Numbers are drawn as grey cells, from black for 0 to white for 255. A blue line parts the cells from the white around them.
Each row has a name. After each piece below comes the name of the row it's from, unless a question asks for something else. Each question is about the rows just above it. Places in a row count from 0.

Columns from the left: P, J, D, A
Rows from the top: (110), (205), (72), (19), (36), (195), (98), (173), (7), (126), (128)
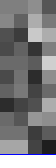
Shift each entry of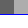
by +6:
[104 179]
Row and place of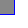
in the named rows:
(205), 0
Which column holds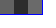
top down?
P
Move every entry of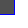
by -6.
[74]
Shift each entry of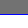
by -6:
[108 108]
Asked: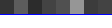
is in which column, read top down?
D
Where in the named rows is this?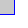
(72), 2

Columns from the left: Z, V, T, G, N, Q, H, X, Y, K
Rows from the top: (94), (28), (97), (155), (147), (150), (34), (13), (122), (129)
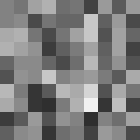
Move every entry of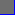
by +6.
[116]
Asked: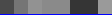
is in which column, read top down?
T
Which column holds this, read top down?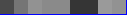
T
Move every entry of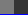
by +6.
[129  59]

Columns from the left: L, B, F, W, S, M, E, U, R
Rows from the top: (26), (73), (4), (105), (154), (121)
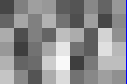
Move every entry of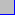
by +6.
[196]
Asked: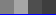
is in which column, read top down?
B
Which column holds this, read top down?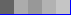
L
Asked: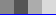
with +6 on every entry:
[142  90 178 224]
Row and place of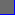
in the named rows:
(154), 2

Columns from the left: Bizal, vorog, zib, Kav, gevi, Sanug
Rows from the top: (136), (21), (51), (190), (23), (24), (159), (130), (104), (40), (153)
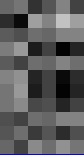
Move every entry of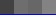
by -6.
[ 60 104  97 125]
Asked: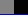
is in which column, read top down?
gevi
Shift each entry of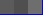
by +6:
[ 97  85 116]
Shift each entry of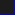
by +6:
[34]
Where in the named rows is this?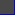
(130), 2
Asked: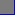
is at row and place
(190), 0
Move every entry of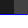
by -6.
[22 60]

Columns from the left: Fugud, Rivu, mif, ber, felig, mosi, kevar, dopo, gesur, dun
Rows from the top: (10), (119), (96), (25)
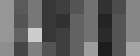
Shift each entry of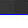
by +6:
[61 55]
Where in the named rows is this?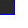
(96), 7
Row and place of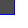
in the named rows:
(10), 8
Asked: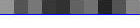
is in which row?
(119)
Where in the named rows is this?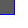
(10), 1
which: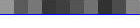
(10)

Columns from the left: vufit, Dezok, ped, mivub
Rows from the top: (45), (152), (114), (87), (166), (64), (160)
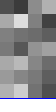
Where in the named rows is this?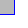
(166), 1
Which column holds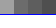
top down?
mivub
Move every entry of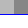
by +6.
[191 140]
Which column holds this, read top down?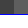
mivub
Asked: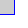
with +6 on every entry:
[211]

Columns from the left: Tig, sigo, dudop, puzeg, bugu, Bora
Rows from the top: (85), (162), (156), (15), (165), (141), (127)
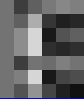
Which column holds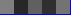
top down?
Bora
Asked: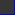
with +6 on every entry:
[60]
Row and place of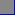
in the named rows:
(85), 4

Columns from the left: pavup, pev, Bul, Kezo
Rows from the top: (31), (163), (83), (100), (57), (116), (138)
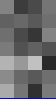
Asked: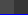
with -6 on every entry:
[68 48]
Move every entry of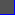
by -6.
[76]
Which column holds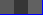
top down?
Bul
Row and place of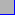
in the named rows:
(57), 0
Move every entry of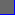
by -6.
[98]

